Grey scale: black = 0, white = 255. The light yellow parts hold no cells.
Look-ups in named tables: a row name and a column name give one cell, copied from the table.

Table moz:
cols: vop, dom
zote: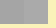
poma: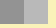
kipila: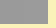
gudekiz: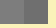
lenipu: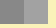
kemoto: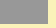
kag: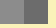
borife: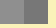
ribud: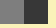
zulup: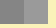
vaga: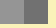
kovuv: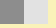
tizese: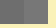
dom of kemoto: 152
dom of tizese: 119
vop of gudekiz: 125
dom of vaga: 113
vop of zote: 165
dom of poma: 185
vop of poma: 147
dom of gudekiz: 111
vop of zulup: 133
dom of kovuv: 226
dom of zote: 170
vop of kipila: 154
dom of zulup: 154
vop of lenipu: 136
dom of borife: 119
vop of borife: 143
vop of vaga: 149
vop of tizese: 110
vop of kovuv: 141
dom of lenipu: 162

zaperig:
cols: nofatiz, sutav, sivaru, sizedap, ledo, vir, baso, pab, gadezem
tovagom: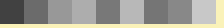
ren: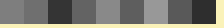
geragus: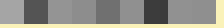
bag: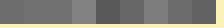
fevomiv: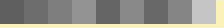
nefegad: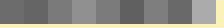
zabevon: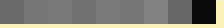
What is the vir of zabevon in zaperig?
118
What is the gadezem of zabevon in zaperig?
10
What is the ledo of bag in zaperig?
89
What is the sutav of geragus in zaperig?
84
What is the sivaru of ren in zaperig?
52
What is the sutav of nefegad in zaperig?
101
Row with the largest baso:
ren

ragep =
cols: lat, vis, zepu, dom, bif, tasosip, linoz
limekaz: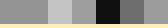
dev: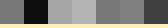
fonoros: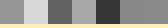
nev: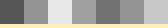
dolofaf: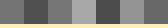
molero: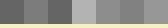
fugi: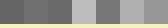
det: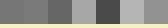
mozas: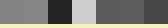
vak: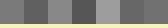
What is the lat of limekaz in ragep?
147
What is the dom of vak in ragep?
85
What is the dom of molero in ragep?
179
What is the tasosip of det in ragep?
180
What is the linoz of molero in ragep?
151
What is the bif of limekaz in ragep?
16
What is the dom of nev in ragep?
159
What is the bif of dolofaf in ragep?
76
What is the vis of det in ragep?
122
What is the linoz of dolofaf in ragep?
104
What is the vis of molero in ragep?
124
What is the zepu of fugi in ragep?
106
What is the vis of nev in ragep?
148
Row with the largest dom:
mozas

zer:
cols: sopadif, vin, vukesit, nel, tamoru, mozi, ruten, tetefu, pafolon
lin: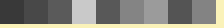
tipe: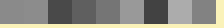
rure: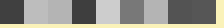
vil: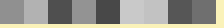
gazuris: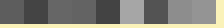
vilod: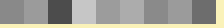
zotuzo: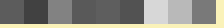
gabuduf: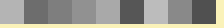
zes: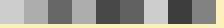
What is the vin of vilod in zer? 155
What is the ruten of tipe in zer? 66
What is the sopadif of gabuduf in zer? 180
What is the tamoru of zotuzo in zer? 94
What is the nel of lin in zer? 201
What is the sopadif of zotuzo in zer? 92
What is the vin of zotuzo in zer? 65
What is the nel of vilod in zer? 198
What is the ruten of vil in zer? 194
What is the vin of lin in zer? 72
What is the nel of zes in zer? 172
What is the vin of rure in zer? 189
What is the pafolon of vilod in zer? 109
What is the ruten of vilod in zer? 138
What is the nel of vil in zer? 147
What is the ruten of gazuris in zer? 83

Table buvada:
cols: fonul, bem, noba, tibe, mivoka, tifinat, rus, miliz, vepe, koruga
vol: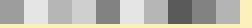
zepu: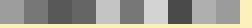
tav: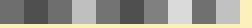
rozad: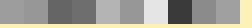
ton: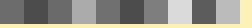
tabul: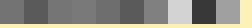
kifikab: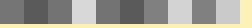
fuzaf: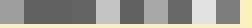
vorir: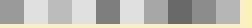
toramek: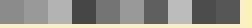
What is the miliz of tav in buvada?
218
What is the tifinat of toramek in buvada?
152
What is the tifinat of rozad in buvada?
150
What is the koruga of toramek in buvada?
86
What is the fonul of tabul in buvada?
114
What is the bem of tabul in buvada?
90
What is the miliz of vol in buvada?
89
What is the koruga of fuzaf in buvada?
125
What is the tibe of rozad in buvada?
111
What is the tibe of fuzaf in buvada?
100

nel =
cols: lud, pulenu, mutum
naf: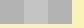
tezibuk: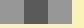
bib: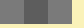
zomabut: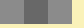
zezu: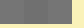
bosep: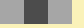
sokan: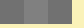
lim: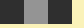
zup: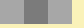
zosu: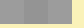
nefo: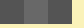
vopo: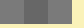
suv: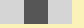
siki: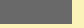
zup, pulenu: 123
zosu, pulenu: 148
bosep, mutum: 166
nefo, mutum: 84
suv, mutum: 213
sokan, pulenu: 128
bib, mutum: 122
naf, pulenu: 194
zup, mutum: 167
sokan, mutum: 113
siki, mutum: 105
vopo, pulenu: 103
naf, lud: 177
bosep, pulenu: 76

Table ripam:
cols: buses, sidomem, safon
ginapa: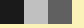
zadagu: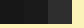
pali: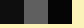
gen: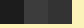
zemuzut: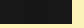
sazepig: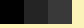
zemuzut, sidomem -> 22
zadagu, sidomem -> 26
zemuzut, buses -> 24
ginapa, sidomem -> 192
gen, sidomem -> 60
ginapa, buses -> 26
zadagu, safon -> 46
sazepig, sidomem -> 36
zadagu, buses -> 23
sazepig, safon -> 57
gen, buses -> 28
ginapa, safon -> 96
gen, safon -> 51
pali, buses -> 14
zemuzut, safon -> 24
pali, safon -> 5
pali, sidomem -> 95
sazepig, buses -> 1
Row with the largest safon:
ginapa

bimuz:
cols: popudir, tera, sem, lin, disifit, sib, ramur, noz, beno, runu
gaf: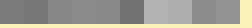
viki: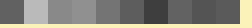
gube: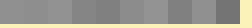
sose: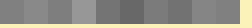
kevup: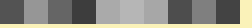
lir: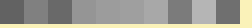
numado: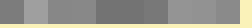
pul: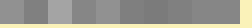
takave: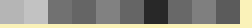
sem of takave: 113
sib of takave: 101
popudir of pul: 145
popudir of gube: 143
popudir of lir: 98
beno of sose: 134
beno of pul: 134
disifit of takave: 129
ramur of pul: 123
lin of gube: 133
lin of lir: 149
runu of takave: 91
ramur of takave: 40
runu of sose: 128
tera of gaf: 120
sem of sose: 127
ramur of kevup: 167
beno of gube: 144

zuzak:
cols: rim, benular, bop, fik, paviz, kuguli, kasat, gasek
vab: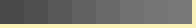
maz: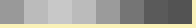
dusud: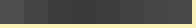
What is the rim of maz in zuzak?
153
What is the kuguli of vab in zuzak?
113
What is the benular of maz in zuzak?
187
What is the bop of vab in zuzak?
88
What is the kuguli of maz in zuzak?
117
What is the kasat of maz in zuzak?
90
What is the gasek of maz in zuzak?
83
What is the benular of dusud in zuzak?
68
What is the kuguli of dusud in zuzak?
66
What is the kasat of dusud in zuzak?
70
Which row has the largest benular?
maz

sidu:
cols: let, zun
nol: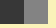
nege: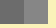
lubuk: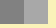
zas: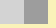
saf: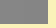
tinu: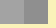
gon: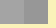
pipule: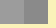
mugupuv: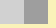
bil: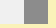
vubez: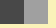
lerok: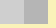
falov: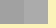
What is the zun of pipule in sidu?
138
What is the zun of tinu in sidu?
143
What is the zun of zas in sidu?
157
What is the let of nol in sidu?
55
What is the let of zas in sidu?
211
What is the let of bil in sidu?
240
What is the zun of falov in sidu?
171
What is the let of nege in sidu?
108
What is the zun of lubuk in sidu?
168
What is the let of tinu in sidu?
163
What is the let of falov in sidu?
161
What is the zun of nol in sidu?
131
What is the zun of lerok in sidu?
181
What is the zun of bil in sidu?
140
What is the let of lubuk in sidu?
129
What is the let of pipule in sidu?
156
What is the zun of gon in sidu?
151
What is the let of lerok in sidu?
207
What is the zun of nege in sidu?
134

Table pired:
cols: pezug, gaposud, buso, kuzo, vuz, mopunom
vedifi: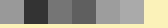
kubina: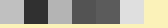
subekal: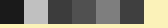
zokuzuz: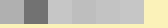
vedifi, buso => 117
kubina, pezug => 192
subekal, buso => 60
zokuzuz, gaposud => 114
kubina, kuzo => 83
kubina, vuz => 91
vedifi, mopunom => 170
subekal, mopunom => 63
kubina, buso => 180

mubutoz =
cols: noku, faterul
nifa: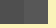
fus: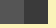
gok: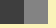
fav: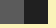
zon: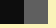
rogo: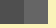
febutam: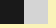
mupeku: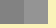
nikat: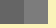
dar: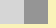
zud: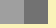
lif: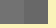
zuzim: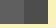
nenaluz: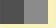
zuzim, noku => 95
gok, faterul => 131
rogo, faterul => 101
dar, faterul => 149
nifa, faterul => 87
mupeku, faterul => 148
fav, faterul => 32
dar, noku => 214
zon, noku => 13
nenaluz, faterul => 139
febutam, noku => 25
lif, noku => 114
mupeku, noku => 130
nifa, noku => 79
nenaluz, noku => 80
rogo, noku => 79
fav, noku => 91
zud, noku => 159
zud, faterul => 114
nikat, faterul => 124

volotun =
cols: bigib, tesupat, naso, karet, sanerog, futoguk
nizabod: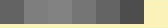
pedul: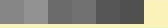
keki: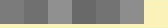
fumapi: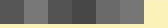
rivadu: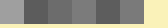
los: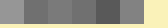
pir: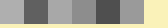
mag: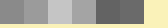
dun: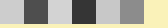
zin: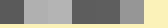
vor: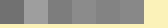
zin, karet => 93
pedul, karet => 113
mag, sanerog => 99
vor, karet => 139
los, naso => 122
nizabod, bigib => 99
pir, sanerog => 79
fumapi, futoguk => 118
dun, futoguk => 140
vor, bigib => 113
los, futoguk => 130
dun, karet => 53
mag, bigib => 138
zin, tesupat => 176

